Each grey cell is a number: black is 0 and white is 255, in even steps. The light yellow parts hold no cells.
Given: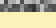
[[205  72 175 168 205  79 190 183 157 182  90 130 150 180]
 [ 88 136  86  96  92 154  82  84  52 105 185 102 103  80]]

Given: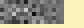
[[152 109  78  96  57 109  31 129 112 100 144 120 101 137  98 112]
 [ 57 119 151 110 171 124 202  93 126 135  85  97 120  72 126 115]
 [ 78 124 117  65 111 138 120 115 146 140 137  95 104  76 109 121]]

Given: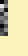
[[  4  85]
 [145  20]
 [124 106]
 [  9  79]
 [ 94  53]]

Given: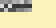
[[148 154 135 179 169 203 128 171]
 [ 78 192  82  81 135 127 149 166]]

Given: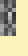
[[114  67 118  85]
 [145 119  78 163]
 [101  72 176  58]
 [164 122  84 157]
 [144  84 157  76]]

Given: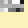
[[169 217 153 255 249  26]
 [212 243 125 115  45 111]]

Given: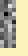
[[117  67 115 160]
 [108 113 143 101]
 [137 108 132 131]
 [ 85 121 208 142]
 [ 94 119 158 121]
 [187  87 147 151]]

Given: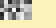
[[ 90 227  45 126  99 185  86  58]
 [196 129  61 250  36 160 206 188]
 [ 59 244 160  91 189 237 162 171]]

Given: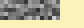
[[140 176 132 108  93  94  55 153 128 132  62 116 146 165  99]
 [111  75  64  74 116 145 141 105  96  47 123 103 124  73  98]
 [ 80  56 124 131  98  68 138 177 120 178  49 122  59 204 132]]
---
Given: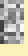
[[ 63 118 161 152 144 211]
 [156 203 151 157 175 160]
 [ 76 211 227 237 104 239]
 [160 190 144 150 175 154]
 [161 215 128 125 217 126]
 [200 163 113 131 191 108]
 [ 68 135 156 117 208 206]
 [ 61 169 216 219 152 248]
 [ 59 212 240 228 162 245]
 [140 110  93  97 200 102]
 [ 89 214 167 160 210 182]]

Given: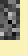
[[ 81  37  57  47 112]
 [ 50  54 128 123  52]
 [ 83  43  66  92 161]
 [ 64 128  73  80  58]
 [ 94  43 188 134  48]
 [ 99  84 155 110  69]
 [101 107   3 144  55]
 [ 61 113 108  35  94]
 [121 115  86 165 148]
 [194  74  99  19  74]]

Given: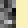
[[127 103  74  45]
 [104  44  97 144]
 [138  40  86 158]
 [ 81  99 122   6]
 [146 106  58  22]
 [142 120  73  58]
 [ 93 174 203  92]]

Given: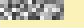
[[158 123 251  71 173 113 189  71  77  58 238 180 177  58  87 164]
 [201 191  98 173 152  88 139 238  62 157 147 100 116 110 144 155]
 [132 173  59 117  63 191  81 174 145 212  70 200 205 189 143 116]
 [251 129 112 249 185 116 103 165 231 109 113 237 174 235 210  92]
 [ 82 232 183  60  92 203 248 116  84 145 199 190 167 130  91 134]]

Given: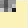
[[204 107 178  29]
 [141  87 152 154]
 [127  81 146 190]]

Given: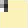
[[253  77]
 [195  88]
 [151  39]]
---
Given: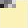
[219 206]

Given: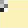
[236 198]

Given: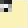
[ 30 245 179]

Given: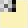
[ 10 203 225]

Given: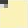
[ 60 224]

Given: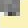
[123 132 117 176]

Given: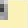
[216  93]
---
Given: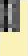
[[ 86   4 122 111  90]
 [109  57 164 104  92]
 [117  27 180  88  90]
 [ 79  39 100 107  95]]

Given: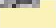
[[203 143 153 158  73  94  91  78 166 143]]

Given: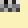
[[189  12 202  39 234]
 [100 169  60 147  64]]

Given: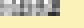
[[173 229 237 133 251 121 188 173 237 154 123 249 181 105  99]
 [190 192 200 175 187 149 206 141 196 183 155 189 180 128 157]]

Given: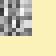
[[103 214 126 164 103 222 209 189]
 [ 52 237 140 142 157 249 200 202]
 [175 145  82 162 103 136 129 108]
 [113 180 111 230  59 203 223 220]
 [185 139  63 185  76 136 144 116]]

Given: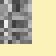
[[ 91 206 155  73  75 122 107 162]
 [150 149 202  91  60 137 160 194]
 [166 134 114 172 173 172 145 136]
 [ 82 235 129  61  95  88 108 190]
 [ 82 218 147  71  85 110 108 172]
 [ 97 186  73 132 159 114 119 112]]

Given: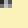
[[ 41 174  84]]

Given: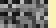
[[ 38  15 145  31  22 189  53  37 128  63 158  25]
 [115 100  93  98  66 122 131 107 120 126 151  94]
 [ 97  73  76  42 130 119 117  80  71 176  66 184]
 [165 103 167 134  85 101  39 124  73  31 126  53]]
